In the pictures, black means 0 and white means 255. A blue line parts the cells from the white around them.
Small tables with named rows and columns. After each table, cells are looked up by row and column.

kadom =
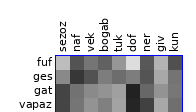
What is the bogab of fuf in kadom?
97
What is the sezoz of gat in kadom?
68
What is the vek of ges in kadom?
82
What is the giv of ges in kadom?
168
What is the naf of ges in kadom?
55
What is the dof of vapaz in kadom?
37
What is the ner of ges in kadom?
84
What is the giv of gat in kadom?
147
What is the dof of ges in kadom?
125
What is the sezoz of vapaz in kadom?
69
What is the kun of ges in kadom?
116
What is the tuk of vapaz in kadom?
163
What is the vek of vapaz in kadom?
147
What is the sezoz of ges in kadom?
137
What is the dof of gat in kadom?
34
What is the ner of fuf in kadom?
88
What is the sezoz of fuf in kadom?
189
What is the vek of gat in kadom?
138
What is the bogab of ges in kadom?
125
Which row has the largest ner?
gat

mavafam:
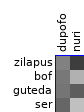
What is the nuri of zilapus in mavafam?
61
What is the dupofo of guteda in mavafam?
117
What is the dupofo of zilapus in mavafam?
129
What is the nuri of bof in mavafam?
177
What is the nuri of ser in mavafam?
192
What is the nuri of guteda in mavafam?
93
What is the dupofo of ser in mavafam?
102
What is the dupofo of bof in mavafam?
120
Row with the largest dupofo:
zilapus

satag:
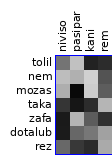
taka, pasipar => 22
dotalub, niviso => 27
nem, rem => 83
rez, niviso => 104
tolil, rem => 44
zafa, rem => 48
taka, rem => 181
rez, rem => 170
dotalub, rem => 161
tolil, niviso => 116
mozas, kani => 204
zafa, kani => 92
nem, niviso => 189
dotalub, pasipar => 103
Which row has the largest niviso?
nem

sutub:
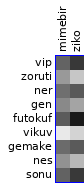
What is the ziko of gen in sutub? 164
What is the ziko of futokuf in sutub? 26
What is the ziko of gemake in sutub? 90
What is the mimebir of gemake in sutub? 107
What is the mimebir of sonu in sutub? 98
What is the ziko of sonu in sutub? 57
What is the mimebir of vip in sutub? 99
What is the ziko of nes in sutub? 184
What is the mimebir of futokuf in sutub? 91
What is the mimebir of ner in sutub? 111
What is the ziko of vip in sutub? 56
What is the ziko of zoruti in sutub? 198
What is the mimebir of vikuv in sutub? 233
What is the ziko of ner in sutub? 89
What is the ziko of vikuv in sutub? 211
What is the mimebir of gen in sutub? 137
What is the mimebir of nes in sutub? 146
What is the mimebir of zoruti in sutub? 153

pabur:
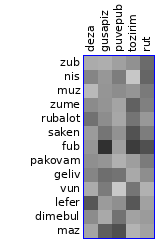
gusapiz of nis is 151
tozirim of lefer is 87
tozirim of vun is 117
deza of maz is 165
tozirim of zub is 145
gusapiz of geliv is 110

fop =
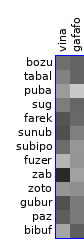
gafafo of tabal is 100
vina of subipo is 108
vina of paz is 94
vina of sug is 125
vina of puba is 156
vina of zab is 41
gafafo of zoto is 142
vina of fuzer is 181
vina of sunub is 79
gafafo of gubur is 122
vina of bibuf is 166
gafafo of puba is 201
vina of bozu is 111
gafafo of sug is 102
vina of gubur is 81
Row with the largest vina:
fuzer

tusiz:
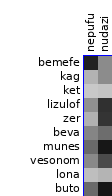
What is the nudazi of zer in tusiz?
52
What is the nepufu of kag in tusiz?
179
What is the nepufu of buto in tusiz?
106
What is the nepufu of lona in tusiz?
190
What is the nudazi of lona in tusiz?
180
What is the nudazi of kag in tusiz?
140

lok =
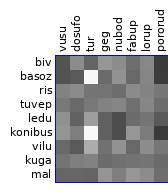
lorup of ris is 131
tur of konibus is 248
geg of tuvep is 130
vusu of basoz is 83
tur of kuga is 130
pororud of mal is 110
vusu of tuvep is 120
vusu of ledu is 144
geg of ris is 115
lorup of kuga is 116
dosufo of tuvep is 105

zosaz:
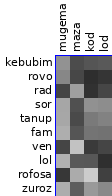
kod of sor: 145
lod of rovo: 53
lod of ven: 69
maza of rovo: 71
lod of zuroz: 137
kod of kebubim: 85
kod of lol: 87
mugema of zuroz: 173
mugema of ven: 69
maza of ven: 194
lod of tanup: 130
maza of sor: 80
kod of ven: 58
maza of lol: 88
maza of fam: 85
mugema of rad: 68

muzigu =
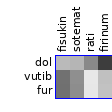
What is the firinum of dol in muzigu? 61
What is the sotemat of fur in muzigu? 141
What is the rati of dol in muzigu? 137
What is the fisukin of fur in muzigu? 112
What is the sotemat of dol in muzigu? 181
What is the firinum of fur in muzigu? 194
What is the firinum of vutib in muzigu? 192
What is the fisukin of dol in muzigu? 186
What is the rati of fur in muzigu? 231
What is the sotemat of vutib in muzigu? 143

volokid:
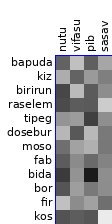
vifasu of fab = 139
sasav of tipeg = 143
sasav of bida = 142
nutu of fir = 192
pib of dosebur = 185
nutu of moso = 111
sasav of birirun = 141
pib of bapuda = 95
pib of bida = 26
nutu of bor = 85
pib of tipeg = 64
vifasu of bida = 147
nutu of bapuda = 98
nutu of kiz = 173
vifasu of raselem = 92
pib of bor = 121
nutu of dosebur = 183
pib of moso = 176
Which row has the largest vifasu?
bapuda

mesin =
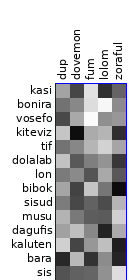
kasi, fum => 225
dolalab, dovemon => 89
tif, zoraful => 165
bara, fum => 51
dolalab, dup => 194
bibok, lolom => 118
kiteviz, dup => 197
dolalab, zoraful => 55
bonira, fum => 221
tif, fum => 181
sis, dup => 83
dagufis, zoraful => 170
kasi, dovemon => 70

